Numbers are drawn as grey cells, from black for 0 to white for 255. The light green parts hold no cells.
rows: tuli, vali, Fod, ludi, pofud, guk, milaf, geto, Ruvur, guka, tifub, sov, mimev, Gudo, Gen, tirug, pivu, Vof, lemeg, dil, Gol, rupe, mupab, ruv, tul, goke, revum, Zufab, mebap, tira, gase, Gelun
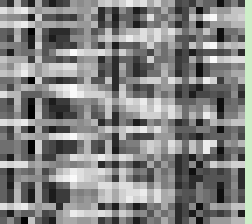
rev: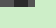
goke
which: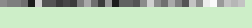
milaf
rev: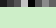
pivu
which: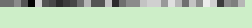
sov
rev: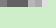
Gen
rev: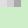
Zufab

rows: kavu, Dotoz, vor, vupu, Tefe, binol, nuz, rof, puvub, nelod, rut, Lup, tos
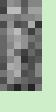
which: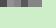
kavu
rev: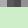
vupu
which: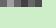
rof
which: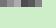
rut
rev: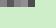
kavu
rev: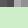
rut

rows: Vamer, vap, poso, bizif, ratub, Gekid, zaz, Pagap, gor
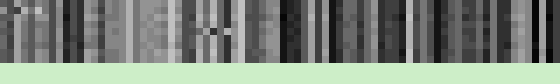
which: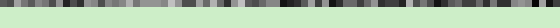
Vamer
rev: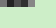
zaz
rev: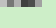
poso
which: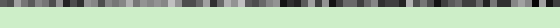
ratub
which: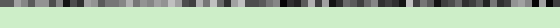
poso
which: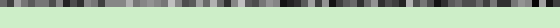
bizif

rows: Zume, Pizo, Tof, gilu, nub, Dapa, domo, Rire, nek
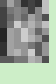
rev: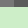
nek
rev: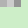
Dapa
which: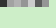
Rire

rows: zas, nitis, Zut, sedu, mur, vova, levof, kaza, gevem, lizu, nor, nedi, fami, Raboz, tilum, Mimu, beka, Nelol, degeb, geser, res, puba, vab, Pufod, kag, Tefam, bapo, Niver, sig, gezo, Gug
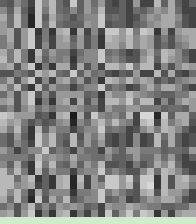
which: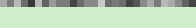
degeb
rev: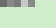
gevem
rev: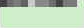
fami
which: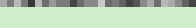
kaza

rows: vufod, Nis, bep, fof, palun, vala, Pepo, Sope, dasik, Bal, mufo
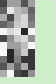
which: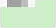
Pepo
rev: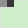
mufo
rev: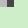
bep

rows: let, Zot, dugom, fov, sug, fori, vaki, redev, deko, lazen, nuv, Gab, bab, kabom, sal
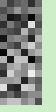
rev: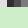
fov
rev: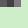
let

